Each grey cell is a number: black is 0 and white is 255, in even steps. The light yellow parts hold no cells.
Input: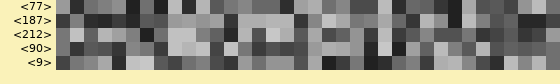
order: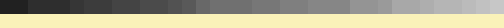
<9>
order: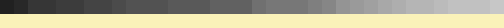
<90>

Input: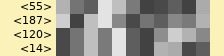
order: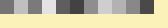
<120>
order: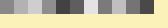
<120>
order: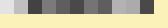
<14>

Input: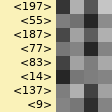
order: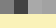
<83>
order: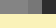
<9>
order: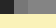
<77>
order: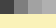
<137>
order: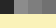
<55>
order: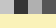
<197>

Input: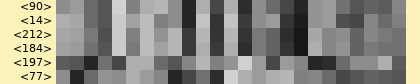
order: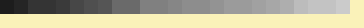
<14>
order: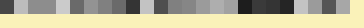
<14>
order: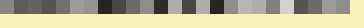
<90>
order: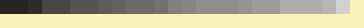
<90>
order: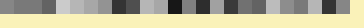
<212>
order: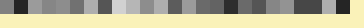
<77>

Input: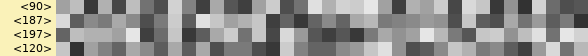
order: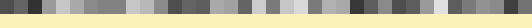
<120>
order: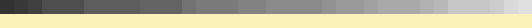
<120>

